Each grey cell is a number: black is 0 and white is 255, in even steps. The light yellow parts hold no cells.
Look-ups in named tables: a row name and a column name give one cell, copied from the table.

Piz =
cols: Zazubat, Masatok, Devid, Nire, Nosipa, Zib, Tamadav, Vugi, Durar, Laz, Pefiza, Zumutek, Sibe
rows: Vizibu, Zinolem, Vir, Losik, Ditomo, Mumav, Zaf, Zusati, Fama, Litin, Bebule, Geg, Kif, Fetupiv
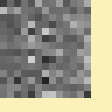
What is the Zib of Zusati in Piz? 108
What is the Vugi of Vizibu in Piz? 117
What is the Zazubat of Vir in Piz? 89
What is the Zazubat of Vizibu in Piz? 62
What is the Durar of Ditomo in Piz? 121
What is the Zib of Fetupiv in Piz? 125
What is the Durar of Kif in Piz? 112
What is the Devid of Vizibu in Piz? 71
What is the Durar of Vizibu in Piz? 158

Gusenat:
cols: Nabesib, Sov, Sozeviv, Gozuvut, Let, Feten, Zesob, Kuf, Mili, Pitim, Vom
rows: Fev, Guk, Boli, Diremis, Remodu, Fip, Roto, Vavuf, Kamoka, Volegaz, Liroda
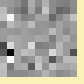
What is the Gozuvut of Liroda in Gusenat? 138
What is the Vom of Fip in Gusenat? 148
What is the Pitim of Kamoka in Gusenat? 186
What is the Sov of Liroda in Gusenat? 137
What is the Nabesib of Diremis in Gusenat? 136
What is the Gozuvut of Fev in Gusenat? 117
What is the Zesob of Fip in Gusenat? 163
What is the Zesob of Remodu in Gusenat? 153
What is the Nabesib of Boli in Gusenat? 193

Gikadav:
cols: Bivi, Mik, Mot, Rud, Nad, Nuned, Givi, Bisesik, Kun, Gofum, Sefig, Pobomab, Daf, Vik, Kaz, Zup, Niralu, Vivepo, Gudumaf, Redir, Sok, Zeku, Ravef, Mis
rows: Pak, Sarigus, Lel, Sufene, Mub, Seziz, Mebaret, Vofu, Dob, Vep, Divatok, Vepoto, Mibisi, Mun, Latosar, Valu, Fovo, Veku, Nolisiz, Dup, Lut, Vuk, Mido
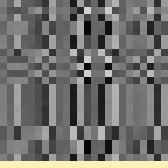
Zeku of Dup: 77
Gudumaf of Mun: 126
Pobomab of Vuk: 177
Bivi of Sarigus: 114
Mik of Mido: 102
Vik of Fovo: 101

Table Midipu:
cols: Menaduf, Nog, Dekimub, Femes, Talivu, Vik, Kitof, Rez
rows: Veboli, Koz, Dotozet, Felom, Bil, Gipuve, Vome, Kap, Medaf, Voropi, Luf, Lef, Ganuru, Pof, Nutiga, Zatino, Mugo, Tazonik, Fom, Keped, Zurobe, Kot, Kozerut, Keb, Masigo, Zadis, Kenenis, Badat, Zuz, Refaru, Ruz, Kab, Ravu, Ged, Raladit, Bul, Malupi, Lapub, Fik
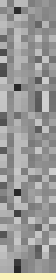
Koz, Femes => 131
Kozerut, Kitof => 154
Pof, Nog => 135
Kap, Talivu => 140
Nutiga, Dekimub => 176
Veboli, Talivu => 126
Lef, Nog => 149
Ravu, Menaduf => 188
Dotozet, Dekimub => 187
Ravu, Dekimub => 162
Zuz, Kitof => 145
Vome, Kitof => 131
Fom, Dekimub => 167
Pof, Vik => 96
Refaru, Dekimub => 186
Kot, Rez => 170

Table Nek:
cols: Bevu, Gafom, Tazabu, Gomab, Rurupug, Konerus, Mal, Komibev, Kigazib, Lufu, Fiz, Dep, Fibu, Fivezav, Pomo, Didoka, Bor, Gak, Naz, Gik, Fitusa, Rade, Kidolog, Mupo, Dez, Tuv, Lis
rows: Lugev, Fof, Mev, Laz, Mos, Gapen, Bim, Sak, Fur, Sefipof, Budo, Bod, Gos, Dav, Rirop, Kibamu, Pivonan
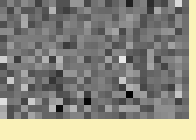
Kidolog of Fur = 69
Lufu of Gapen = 128
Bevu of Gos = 118
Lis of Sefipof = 119
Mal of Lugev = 112
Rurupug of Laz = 78
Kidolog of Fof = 167
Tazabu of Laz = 99
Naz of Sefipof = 148
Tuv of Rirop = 65
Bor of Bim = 82
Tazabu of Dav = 118
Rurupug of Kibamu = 99

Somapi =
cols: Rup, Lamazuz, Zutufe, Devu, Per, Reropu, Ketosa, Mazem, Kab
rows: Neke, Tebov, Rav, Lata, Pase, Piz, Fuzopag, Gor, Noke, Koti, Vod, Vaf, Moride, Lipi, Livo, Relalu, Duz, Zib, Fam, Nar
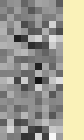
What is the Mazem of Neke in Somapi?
150
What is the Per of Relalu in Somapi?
146
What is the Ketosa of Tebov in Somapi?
147
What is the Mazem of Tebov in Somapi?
152
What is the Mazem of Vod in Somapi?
160
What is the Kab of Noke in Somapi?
143
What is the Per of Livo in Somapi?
145
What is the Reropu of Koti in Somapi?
33
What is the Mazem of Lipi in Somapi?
88
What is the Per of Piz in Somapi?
189
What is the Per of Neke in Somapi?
126
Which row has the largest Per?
Piz

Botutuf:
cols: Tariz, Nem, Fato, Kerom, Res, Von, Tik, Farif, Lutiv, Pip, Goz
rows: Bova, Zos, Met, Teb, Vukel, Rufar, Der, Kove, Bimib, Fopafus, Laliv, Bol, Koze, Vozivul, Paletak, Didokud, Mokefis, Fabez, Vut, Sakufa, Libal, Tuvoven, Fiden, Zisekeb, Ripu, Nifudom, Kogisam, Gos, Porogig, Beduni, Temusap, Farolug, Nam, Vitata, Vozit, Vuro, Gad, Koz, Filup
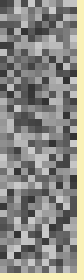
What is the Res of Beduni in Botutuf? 141
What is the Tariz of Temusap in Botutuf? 180
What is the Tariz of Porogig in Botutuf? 147
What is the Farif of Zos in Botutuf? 202
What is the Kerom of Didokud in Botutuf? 120
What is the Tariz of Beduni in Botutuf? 54

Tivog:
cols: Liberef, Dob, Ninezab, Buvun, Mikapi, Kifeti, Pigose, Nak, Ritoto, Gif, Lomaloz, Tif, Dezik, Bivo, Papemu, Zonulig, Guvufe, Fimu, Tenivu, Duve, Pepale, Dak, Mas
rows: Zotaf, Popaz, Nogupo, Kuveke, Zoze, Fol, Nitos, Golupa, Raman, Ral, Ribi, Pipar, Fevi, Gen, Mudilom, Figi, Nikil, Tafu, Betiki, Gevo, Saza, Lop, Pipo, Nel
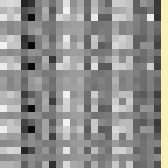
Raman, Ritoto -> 139
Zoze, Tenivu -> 139
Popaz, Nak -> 87
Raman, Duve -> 99
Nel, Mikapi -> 136
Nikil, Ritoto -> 144
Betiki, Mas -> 68
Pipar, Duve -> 116
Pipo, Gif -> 143
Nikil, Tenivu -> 139
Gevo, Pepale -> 110
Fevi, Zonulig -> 121
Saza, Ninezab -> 147
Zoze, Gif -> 161
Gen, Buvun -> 60
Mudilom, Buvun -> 101
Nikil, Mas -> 112
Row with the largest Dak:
Nogupo

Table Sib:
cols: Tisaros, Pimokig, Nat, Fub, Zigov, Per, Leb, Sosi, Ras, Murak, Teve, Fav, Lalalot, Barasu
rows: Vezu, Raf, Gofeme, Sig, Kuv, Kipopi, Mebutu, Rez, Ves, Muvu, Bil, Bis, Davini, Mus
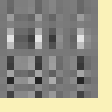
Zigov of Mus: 151
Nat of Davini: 116
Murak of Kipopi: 118
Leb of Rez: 121
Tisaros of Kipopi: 116
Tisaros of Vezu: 123
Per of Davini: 138

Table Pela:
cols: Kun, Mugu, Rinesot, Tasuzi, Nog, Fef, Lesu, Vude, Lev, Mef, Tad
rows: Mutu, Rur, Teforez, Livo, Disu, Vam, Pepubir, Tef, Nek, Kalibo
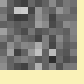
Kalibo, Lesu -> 99
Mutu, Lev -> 93
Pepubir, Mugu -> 143
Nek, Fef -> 88
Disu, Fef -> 84
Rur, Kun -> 110
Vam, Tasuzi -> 102
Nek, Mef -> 77
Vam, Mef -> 102
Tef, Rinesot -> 65
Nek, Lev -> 105
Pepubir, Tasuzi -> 135
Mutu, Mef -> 119
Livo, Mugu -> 104
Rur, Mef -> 124
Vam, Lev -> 136
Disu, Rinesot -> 94
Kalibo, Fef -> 176
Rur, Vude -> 98
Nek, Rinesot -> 117
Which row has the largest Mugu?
Tef

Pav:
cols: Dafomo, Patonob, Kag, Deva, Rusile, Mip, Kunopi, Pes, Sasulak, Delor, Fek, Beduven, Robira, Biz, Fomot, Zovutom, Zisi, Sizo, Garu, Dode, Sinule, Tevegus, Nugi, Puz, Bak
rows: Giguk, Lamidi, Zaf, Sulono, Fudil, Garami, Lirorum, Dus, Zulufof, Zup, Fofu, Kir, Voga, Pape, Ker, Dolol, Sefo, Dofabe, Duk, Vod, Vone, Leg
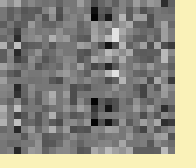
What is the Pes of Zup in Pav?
115
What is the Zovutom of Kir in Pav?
76
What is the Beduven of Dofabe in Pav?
119
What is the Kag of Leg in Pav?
39
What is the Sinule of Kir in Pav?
141
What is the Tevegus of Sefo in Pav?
119
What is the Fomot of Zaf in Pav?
81
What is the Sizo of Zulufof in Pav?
171
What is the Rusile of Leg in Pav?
153
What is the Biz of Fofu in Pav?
141
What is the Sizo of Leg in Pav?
146
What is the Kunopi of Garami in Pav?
119

